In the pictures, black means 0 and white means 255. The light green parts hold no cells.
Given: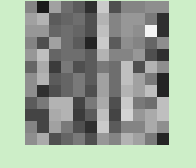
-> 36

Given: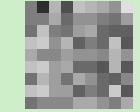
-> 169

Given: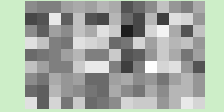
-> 213

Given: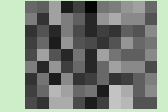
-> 83

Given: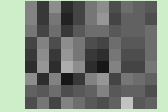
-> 97

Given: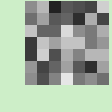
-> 111
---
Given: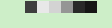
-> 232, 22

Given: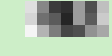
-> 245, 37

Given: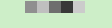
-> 203, 56

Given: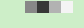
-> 244, 55

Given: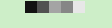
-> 231, 18

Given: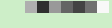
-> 248, 47

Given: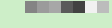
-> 241, 66

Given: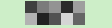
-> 213, 33

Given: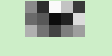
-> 250, 13

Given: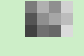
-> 219, 65
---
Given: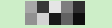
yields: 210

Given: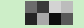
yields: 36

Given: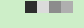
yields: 45

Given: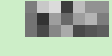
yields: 170

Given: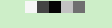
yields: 68

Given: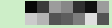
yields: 94

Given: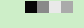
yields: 6

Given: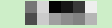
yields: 159
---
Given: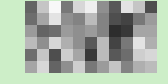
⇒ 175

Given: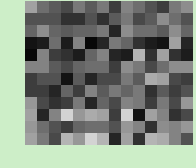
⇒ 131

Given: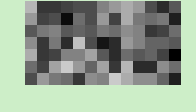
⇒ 100

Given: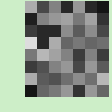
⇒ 151

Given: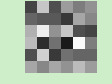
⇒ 187

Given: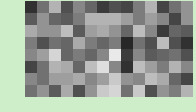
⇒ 124
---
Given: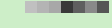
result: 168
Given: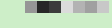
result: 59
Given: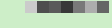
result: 90
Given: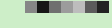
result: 111
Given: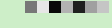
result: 9
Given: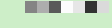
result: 89
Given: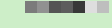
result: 84
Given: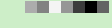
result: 244
